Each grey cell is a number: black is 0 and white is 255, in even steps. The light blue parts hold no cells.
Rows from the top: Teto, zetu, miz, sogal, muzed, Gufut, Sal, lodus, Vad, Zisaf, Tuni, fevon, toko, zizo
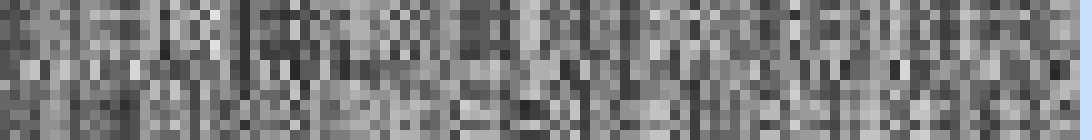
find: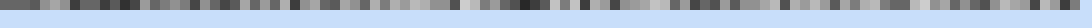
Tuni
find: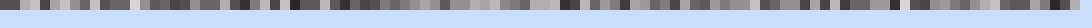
lodus
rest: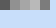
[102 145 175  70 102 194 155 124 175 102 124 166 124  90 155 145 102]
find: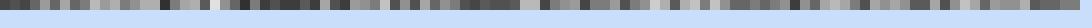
muzed
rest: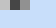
[166  90 145 145 175 194 194  70 166  61 124  90 102 102 155 102 185 185
 102 145 155 155 175  81 166 102 194 194 166 102  90 194 205 145 145  90
 145 166  61 102 166 185 145  90 166 145 124 124]

